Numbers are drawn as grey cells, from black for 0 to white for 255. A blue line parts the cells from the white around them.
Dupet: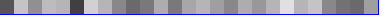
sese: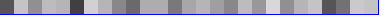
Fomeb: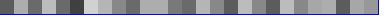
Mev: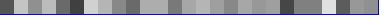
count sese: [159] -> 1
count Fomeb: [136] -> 4
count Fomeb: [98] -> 0
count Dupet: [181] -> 5

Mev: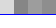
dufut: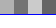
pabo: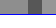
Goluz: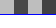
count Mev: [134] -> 1
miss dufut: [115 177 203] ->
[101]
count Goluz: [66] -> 1
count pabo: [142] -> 2
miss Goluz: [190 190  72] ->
[66]
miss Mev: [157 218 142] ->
[134]
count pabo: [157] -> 0

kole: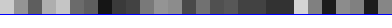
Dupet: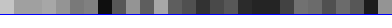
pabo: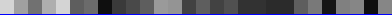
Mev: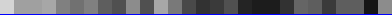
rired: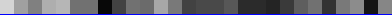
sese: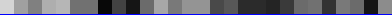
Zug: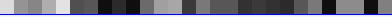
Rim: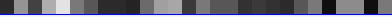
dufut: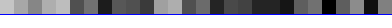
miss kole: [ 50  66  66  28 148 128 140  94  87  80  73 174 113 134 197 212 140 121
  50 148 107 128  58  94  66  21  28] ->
[204]
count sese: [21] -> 2
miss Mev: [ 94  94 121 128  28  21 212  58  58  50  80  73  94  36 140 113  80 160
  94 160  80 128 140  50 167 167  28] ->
[101]
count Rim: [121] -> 4
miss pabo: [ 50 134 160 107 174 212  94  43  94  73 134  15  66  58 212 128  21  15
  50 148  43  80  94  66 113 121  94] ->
[154]

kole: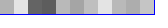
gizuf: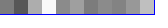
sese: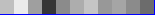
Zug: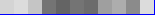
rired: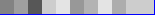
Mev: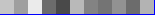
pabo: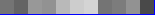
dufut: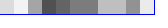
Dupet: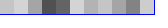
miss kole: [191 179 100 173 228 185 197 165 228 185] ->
[93]
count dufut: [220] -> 1

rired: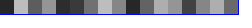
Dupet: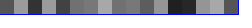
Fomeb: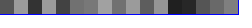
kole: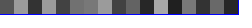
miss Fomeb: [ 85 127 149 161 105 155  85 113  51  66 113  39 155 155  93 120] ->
[32]
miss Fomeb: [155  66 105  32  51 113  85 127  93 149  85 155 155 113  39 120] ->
[161]
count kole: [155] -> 3
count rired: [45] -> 1
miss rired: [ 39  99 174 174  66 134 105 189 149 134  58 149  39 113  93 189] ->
[45]
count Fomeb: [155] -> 3

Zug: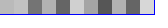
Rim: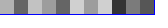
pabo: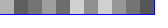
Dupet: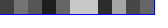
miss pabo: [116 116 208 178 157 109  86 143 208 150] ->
[94]
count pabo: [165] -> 0
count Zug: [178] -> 2
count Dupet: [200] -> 2
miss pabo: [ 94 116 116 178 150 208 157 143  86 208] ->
[109]
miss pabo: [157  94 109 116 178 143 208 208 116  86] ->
[150]
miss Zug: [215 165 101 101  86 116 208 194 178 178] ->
[186]

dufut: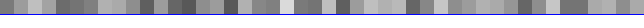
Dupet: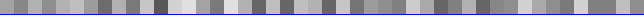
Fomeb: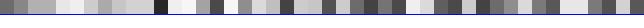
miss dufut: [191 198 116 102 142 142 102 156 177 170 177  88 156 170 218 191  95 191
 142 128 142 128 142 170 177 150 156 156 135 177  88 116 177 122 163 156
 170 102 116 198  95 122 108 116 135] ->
[185]
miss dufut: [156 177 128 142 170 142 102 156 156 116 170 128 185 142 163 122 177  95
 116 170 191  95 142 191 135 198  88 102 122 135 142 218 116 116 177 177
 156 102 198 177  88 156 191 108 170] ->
[150]
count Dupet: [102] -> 5

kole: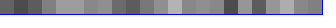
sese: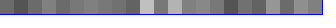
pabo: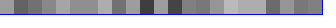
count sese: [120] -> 4
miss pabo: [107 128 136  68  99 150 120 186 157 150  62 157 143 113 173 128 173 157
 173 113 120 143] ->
[165]

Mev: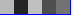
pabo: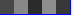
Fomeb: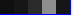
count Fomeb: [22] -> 2
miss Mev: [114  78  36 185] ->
[192]
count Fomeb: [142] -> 1

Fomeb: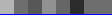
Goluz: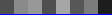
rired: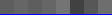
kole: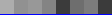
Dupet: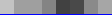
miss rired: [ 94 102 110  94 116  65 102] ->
[87]
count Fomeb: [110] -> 3
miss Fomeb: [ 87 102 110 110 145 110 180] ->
[44]
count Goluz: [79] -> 2

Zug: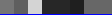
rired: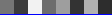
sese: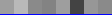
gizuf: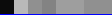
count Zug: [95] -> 1
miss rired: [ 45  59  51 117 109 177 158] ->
[242]
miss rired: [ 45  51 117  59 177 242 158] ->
[109]
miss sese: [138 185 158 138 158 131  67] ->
[151]
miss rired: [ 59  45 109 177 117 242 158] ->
[51]
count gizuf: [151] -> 0
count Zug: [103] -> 2

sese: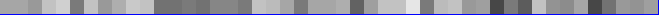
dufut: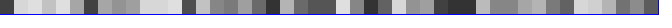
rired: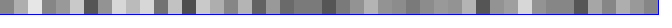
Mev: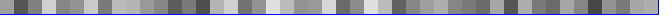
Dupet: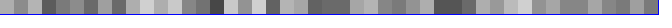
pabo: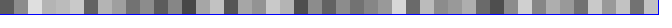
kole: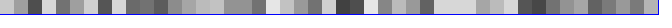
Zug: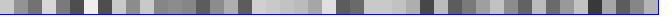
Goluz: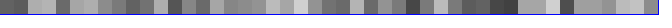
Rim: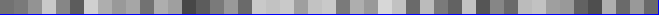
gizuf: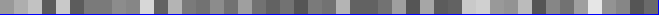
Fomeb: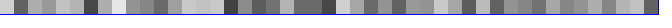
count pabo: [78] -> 2
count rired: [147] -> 6
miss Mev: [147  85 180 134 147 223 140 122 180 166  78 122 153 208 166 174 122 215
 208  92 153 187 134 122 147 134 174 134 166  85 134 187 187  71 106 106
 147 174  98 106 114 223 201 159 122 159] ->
[128]
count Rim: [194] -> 5
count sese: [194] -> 8

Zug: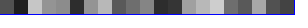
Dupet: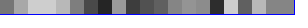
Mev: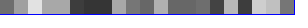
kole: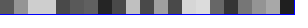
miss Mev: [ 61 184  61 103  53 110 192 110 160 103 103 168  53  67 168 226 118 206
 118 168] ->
[176]
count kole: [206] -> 2
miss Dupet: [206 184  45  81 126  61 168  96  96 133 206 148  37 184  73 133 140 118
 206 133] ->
[154]
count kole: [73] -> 4
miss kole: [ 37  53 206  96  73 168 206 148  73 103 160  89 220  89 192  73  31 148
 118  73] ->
[214]

